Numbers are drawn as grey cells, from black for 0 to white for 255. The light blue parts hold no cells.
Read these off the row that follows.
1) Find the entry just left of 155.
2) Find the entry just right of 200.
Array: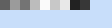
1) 96
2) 232

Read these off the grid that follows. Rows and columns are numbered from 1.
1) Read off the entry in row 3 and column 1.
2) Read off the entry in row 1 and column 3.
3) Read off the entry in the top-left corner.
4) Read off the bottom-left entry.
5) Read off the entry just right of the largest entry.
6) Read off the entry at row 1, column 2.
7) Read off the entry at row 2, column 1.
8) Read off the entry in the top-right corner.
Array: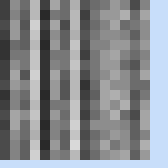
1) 75
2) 108
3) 63
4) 75
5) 85
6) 141
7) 63
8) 131

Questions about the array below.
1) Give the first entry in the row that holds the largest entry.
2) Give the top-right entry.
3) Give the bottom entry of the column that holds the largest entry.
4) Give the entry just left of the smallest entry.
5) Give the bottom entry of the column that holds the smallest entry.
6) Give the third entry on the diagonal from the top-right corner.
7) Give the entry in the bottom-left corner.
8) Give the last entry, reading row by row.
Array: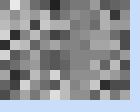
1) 120
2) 109
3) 120
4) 87
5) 221
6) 176
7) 76
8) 165

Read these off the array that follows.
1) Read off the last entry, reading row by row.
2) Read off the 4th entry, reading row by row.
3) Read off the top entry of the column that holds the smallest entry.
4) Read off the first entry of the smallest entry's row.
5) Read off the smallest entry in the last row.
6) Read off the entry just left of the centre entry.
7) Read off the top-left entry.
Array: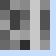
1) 148
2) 200
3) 137
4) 105
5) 45
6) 63
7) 73

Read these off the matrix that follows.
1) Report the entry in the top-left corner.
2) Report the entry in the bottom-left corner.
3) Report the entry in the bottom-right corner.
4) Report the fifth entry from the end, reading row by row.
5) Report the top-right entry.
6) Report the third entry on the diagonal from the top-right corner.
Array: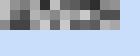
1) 191
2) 137
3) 167
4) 92
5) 146
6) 92

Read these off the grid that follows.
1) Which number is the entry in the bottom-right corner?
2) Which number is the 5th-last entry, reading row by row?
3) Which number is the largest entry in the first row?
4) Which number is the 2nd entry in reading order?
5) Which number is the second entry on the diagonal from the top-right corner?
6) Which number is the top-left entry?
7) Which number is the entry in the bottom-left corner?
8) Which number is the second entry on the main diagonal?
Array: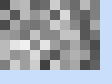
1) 97
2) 205
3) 205
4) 177
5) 97
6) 64
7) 127
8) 87

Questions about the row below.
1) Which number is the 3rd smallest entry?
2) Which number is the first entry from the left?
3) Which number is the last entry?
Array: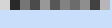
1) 75
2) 213
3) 182

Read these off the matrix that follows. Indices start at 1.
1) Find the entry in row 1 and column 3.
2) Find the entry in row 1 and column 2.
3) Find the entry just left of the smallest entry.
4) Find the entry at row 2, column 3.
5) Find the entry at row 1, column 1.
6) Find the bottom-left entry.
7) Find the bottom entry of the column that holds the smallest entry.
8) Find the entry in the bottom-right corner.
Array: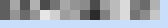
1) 84
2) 167
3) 95
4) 107
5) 95
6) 95
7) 43
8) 197

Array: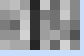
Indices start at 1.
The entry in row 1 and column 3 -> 158
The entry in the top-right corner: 136
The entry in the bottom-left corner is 180
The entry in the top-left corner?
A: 180
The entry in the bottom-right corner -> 136
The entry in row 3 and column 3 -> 201
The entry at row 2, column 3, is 190
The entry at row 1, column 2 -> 190
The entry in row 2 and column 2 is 158
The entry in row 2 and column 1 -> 146

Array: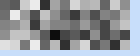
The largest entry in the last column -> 195
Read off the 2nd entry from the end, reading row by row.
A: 48
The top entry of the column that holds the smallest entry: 164
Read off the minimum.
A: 13
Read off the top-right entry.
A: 143
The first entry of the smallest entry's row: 143
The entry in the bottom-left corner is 224
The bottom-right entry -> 185
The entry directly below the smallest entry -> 185
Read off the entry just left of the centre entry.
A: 131
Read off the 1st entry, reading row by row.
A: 101
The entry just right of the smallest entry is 70
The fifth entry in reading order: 48
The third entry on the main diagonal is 176
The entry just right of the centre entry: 110

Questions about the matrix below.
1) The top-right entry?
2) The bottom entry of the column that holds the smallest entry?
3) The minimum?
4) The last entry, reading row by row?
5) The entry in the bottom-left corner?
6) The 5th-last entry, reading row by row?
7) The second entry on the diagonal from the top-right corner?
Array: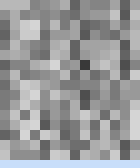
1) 163
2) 184
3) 57
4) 184
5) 194
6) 173
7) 89

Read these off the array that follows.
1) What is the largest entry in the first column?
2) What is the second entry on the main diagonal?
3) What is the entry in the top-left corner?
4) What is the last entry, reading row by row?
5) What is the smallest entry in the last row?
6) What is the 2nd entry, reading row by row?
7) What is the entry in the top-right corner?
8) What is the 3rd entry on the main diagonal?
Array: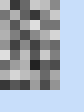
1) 222
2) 177
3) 201
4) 147
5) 55
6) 55
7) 137
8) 168

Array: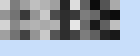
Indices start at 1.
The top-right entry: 170
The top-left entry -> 211
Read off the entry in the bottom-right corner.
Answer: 24
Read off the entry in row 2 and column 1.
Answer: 148
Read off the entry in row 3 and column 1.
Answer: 211
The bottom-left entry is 160
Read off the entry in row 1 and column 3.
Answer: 160
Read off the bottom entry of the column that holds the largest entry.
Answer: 66
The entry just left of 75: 201
